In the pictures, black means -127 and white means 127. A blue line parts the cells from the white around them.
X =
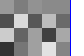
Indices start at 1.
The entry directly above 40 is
-21
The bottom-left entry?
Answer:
-77
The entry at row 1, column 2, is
-2
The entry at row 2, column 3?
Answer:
-40
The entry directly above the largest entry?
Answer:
-62
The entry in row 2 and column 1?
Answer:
-48
